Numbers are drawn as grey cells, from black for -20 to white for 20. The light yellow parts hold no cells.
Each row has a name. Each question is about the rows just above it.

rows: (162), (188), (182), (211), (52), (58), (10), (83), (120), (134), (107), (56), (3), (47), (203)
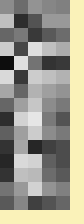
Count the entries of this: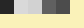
5
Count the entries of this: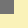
1
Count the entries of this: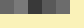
5
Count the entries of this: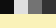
4
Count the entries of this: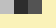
3
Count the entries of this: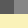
2

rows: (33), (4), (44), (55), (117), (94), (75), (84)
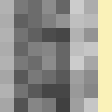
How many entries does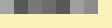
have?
7
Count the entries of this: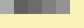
5
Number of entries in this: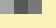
3

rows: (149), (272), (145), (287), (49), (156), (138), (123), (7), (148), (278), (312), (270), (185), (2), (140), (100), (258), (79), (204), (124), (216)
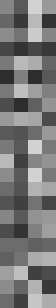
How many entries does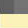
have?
2
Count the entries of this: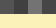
4

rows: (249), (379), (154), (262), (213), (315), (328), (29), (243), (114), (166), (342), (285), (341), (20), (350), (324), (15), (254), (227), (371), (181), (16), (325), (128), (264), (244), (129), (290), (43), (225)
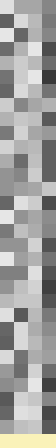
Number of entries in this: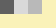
3
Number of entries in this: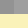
2
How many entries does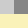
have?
2
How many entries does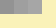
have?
3
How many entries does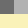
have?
2
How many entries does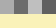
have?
4

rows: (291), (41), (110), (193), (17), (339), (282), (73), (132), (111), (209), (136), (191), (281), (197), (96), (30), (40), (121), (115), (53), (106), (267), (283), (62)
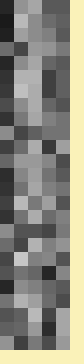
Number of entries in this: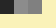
3
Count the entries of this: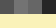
4
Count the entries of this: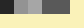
5
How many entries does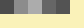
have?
5
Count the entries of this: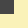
1

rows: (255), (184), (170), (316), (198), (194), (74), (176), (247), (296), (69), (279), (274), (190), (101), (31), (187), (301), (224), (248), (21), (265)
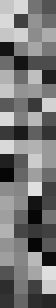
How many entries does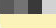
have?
4
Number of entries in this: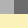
2
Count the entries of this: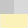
2
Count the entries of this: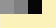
3
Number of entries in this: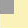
1
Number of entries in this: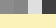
4
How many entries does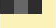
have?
3

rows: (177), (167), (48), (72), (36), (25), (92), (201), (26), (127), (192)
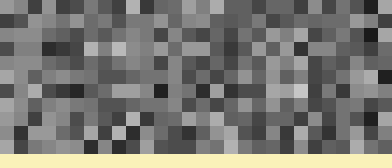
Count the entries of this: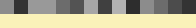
14
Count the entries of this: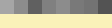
8
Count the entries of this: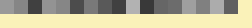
17
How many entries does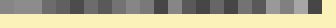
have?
23

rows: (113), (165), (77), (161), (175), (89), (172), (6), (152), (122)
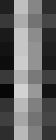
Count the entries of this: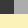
2
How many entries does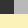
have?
2
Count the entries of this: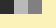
3
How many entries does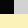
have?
2
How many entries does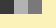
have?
3
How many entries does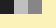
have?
3

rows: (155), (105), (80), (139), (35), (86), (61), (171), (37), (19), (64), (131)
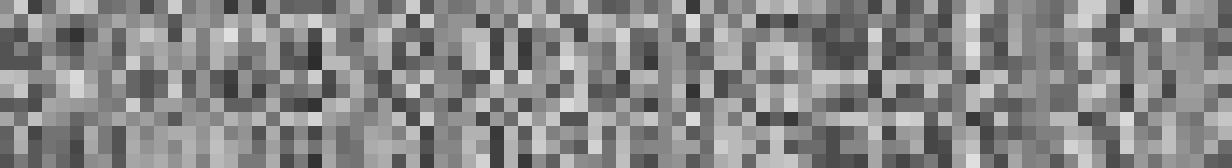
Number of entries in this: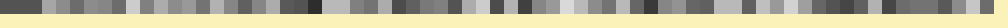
71
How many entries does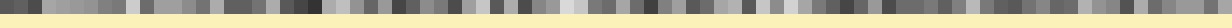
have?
88
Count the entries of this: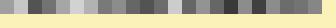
23

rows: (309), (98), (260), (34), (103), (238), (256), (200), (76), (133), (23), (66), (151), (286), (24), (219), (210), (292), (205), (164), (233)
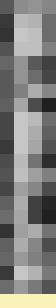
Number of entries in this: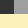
2
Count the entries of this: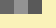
3
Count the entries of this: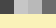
4

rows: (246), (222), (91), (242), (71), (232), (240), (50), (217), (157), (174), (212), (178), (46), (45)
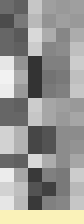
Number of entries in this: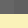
2
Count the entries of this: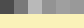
6
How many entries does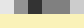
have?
6
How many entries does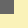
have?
1
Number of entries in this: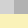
2
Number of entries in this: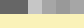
6
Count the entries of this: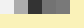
5

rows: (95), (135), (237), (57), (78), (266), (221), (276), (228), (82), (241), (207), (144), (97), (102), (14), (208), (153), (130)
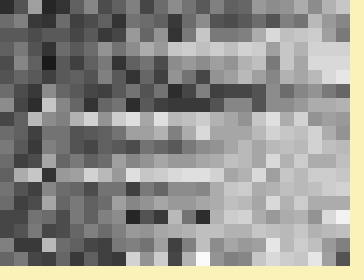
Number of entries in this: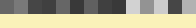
14
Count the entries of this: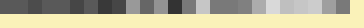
25
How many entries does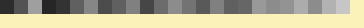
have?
25
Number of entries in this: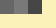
3
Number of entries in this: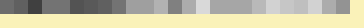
25

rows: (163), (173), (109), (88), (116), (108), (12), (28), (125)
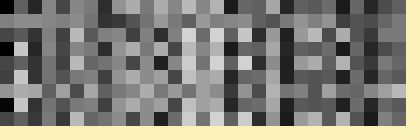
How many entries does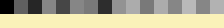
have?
16
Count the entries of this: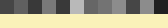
12
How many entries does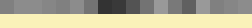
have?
18
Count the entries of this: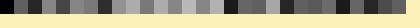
29
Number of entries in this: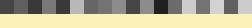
18

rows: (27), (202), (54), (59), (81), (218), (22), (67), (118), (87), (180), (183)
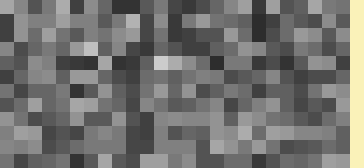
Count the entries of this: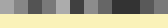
12
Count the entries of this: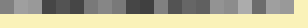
21
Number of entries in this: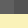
2
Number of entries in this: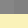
2
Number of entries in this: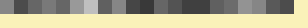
21
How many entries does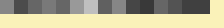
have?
15

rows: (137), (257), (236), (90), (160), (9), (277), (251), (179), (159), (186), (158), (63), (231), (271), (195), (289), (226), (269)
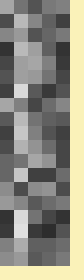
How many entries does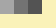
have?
3
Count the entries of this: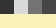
4

